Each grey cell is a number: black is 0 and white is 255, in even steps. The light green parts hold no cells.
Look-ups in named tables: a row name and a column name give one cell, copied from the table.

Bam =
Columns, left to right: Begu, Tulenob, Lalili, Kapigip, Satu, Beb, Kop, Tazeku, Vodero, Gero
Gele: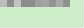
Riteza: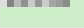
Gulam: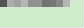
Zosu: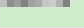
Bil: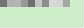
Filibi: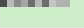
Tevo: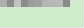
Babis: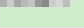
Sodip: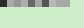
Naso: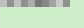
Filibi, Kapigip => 166
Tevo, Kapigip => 139
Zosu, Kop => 197
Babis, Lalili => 166
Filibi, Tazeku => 197
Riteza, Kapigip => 145
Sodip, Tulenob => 169
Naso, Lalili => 192
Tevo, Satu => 157
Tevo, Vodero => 185
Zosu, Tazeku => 203
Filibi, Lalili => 137
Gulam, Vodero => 134
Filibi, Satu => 109
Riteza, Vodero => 155
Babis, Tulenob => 203
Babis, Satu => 194
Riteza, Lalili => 186
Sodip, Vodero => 168

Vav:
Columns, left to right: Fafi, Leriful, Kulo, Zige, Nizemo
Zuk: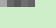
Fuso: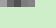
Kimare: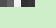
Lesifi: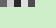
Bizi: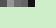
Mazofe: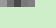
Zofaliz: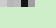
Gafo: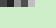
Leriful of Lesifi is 209
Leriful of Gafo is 36
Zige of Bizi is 101
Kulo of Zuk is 89
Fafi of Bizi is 83
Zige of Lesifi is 223
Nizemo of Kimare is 55
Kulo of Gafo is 149

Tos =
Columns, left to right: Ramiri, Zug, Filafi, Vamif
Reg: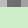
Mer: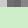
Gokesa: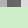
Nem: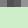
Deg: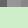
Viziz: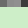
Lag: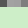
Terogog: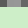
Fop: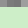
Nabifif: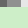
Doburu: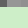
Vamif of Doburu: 144
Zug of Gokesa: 101
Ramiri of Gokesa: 178
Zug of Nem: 82
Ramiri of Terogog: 90
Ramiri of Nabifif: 102
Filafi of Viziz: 144
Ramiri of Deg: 101
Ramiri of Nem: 126
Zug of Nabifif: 144
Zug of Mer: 111
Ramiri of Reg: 188
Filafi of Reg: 109
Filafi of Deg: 150
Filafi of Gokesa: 104
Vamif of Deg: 135
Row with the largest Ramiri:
Mer

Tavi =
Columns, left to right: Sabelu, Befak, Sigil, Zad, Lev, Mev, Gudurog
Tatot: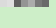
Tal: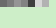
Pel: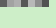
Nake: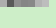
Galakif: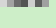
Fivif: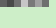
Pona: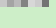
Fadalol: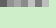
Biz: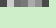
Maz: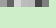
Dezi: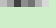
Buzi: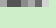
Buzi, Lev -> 169
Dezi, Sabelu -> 190
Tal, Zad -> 130
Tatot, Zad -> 148
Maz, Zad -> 188
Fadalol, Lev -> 193
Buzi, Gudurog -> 212
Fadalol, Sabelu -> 97
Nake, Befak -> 89
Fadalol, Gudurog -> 189
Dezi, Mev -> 178
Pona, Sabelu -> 200
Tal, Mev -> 215
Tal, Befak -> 124
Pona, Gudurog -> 115
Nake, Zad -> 133
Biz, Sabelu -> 73
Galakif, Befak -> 162
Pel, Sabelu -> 95
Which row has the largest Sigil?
Maz

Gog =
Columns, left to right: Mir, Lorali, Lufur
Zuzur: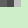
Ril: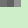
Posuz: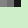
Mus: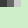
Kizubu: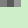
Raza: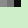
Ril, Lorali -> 98
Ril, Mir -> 113
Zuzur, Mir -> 96
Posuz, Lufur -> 24
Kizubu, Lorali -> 90
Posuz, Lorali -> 112
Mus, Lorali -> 104
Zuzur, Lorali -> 75

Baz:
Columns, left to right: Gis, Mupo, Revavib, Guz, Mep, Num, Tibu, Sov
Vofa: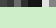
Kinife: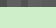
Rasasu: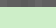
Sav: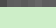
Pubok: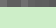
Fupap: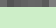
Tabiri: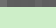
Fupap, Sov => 125
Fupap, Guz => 98
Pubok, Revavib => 95
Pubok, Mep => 98
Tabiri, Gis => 111
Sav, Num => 103
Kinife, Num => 96
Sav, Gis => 76
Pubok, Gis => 112
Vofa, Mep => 22
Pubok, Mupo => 95

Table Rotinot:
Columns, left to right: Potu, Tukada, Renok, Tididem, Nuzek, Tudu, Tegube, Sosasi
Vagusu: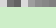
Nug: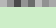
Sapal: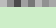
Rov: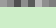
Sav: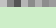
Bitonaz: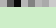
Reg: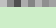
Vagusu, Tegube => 135
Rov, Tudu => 185
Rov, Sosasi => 125
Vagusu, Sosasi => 128
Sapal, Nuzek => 119
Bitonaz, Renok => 9
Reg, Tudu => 180
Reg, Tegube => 143
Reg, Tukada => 136
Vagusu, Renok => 99
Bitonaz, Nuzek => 130
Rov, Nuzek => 90
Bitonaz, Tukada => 86
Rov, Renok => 80
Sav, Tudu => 177
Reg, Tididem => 172
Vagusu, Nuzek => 158
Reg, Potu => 192

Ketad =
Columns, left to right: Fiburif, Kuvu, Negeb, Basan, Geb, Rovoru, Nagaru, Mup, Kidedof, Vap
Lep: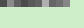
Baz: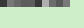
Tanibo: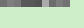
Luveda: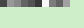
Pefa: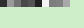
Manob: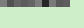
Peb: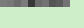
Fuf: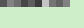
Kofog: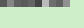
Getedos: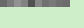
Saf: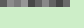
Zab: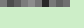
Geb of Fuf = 94
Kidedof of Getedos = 112
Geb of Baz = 93
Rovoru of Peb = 106
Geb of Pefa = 84
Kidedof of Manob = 89
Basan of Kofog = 90
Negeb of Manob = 101
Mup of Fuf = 116
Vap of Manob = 94
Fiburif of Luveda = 69
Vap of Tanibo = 114
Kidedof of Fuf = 98
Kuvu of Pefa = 153
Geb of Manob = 100
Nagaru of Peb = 115
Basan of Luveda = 100

